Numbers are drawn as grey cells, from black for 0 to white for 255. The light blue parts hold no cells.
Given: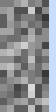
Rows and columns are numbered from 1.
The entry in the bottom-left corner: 140
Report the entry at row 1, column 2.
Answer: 125
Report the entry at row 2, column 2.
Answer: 164
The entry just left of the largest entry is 95
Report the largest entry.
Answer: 217
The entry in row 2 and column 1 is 152
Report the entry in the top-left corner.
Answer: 125
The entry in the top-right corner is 81
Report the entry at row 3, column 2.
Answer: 164
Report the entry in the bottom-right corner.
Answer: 140
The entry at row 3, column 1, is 95
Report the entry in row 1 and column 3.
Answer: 152
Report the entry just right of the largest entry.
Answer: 81

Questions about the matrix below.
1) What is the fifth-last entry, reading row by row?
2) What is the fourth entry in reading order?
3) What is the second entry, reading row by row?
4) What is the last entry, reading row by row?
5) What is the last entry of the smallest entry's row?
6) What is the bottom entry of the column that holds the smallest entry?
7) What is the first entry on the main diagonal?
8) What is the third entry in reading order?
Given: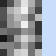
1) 131
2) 225
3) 84
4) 187
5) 115
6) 53
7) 38
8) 162

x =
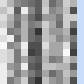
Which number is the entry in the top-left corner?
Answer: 221
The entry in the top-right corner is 179
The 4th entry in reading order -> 123
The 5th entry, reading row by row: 109
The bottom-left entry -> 237
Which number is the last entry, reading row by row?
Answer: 79
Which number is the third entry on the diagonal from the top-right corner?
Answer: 123
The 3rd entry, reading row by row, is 137
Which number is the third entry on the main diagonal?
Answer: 123
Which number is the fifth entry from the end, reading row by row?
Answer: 193
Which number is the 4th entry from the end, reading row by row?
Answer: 153
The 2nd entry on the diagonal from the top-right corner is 193
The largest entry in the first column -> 249

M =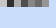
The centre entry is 78
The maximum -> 198
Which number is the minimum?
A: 47

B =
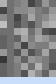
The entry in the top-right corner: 112
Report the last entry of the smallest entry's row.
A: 98
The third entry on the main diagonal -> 70
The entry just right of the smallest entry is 112
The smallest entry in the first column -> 55
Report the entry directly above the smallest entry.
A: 150
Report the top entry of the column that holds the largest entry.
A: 177
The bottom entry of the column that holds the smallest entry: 98
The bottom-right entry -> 165
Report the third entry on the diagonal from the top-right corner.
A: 125
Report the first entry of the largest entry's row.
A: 192
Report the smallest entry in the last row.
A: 84
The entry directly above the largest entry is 138
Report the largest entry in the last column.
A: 177
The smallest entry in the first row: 70
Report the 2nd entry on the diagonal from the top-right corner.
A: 112
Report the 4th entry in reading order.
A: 138
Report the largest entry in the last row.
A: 177
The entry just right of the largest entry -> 112
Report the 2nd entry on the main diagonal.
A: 112
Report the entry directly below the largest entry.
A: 112
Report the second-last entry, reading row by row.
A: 98
